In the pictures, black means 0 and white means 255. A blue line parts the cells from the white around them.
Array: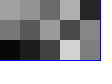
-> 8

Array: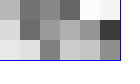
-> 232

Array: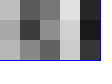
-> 183

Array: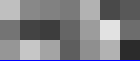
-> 150

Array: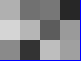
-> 138

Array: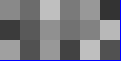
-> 160

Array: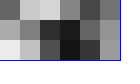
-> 235
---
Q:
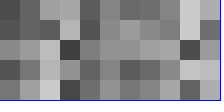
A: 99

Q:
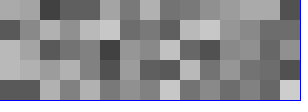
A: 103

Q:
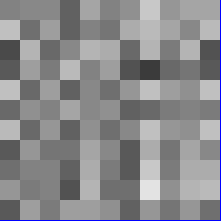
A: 150

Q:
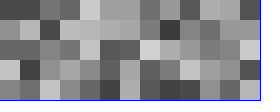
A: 103

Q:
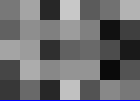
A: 136
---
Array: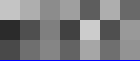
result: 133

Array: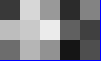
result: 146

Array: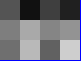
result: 97

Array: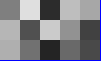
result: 36

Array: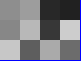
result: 170

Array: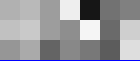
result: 100

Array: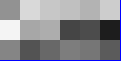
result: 104
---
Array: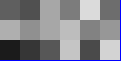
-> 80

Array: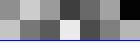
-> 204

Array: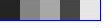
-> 132

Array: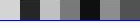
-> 38

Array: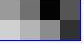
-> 113

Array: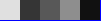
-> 53

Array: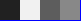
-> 241

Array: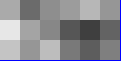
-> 107
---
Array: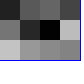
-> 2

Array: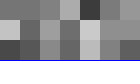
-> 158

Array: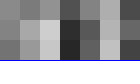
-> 206

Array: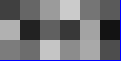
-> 96

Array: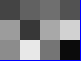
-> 168

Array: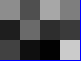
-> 45

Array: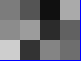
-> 43

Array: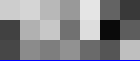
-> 199
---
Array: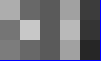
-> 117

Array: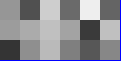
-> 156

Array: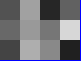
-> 104

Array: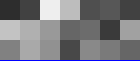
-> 195

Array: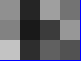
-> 130

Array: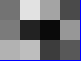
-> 123

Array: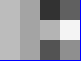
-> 188

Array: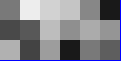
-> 73
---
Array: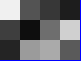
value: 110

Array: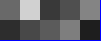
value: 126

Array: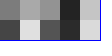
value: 43

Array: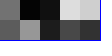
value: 72

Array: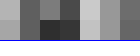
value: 152

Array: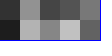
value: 193

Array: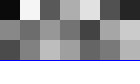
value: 166

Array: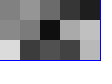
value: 170
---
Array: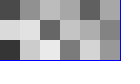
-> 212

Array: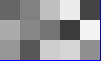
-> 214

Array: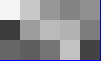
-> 194

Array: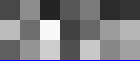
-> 135

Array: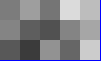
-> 102

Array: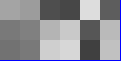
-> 64

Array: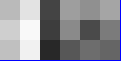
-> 109

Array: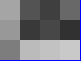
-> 194
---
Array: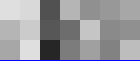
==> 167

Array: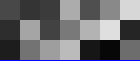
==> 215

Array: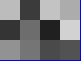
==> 172

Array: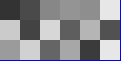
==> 231

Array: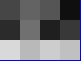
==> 15

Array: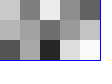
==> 98
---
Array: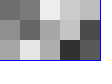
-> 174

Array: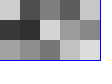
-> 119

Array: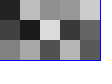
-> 81

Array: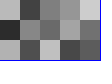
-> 192

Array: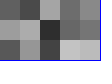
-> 67

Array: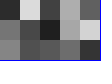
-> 88
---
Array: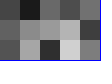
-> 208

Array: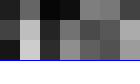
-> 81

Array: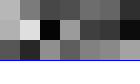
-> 137

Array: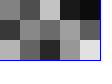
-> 151

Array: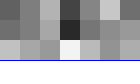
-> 147

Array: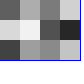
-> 138
